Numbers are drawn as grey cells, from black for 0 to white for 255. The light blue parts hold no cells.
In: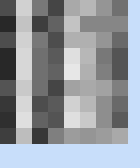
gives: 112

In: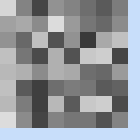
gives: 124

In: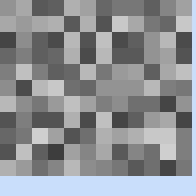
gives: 161

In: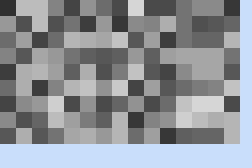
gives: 55

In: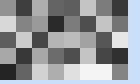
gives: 56

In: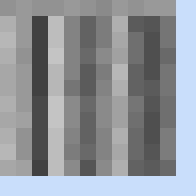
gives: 153

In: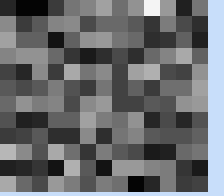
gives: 117
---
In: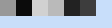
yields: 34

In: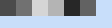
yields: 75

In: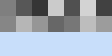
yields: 65

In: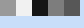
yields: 87

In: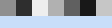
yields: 46

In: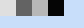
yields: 99

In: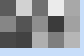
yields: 66

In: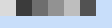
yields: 82

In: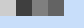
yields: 99
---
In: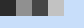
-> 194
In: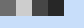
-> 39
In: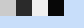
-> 7
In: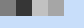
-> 166
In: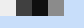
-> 139
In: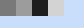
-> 211
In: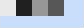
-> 87
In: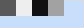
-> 162
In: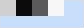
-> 247
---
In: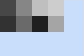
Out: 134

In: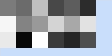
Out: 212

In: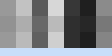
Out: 47

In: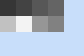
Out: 67

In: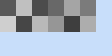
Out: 104

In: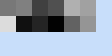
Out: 80

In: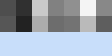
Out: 144
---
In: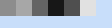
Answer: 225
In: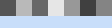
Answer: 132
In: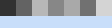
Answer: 212
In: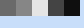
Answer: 15
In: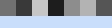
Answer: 85
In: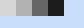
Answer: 28
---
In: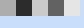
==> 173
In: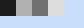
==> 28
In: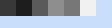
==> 56
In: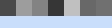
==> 74
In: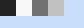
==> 35
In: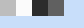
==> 189
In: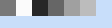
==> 120
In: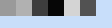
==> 154
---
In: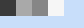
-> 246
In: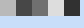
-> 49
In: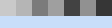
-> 54
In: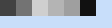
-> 17
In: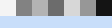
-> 20
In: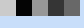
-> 104
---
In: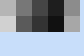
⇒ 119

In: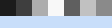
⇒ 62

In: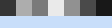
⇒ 173

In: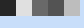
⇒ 224

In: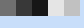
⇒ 56

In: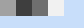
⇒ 62
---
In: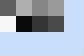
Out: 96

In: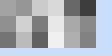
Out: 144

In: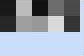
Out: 25

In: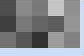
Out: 63

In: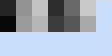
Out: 37

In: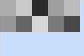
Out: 173

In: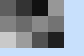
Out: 130

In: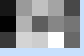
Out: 2

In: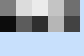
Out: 126
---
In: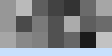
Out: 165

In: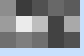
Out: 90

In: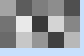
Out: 79

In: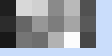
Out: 81

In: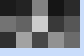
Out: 42

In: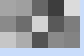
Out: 219
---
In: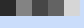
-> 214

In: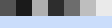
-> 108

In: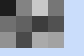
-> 112

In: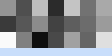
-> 196

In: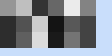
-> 235

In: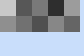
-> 156
